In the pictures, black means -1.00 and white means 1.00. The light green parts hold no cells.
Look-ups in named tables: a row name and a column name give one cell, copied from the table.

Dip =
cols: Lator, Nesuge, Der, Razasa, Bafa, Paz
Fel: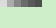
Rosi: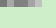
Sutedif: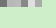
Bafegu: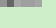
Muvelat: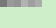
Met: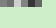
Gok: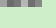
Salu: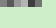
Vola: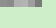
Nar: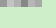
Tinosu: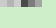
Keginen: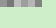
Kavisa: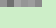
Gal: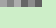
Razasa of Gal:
-0.20
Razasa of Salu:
0.41
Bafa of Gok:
-0.13
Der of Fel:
0.05
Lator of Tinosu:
0.59
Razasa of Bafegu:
0.25
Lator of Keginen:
0.17
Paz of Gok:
0.07
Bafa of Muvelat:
0.25
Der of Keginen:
0.49
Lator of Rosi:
-0.06
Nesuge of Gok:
-0.15
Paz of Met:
-0.19
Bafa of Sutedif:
0.75

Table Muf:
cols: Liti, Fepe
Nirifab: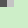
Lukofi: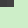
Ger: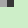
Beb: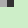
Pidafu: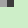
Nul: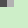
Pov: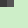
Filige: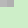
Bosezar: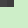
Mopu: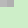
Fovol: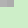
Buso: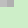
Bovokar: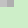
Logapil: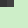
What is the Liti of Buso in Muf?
0.49
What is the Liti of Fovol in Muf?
0.40
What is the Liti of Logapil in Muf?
-0.58
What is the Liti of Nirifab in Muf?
-0.33
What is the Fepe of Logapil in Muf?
-0.49
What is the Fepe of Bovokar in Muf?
0.37
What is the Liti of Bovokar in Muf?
0.52
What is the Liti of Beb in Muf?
0.35
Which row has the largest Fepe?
Nirifab

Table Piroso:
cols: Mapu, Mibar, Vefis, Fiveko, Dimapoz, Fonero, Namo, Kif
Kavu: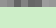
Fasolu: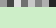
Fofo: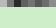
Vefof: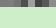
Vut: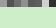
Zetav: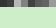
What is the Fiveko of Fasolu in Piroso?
-0.12
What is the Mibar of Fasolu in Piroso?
-0.45
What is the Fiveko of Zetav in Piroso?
0.01
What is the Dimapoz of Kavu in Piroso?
-0.19
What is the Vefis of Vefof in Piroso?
-0.10
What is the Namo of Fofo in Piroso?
-0.15
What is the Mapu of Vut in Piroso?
0.23
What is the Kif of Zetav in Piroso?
0.21

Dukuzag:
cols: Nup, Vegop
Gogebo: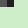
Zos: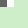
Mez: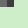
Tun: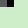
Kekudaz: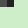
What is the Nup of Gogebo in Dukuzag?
-0.32
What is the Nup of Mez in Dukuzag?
-0.16
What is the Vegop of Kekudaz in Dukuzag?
-0.73
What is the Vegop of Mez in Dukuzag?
-0.52
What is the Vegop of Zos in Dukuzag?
0.98
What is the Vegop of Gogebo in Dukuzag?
-0.75
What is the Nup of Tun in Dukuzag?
-0.28
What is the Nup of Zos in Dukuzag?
-0.22
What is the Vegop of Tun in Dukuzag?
-0.99
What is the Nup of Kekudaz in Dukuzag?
-0.39

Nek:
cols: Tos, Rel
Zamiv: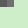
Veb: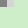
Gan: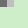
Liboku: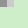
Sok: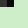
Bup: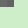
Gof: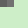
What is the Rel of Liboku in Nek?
0.59
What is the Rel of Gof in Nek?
-0.11
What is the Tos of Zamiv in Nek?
-0.29
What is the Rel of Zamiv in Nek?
-0.12
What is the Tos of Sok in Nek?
-0.59
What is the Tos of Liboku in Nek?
0.15

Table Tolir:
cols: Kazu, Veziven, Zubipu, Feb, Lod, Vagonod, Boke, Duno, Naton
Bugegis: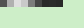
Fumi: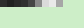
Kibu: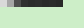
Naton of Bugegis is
-0.69
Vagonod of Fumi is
0.07
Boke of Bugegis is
-0.68
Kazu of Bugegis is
-0.36
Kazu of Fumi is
-0.65
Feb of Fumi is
-0.62
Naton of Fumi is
0.30
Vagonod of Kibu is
-0.65
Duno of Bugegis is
-0.66
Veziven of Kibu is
0.30
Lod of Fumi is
-0.46
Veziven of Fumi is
-0.74
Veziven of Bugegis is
0.38
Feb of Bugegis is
0.58
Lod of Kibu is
-0.66
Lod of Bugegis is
-0.03

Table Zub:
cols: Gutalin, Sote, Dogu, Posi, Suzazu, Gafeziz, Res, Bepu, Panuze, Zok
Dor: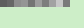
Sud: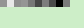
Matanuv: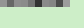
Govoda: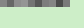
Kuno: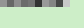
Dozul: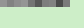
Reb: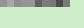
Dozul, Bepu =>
0.02
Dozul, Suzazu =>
-0.09
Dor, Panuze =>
0.56
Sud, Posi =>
0.17
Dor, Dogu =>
0.11
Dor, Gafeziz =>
0.23
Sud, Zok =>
-0.04
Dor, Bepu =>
0.27
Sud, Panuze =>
-1.00
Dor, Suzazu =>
-0.09
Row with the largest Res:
Kuno

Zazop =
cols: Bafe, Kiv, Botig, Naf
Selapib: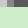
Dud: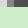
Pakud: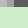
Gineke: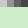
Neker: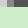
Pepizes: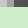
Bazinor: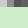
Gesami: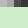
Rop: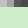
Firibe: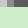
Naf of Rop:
-0.40
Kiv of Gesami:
0.30
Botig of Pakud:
-0.29
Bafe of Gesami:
0.45
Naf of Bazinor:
-0.25
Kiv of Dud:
0.05
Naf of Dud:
-0.39
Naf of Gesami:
-0.58
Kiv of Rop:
0.27

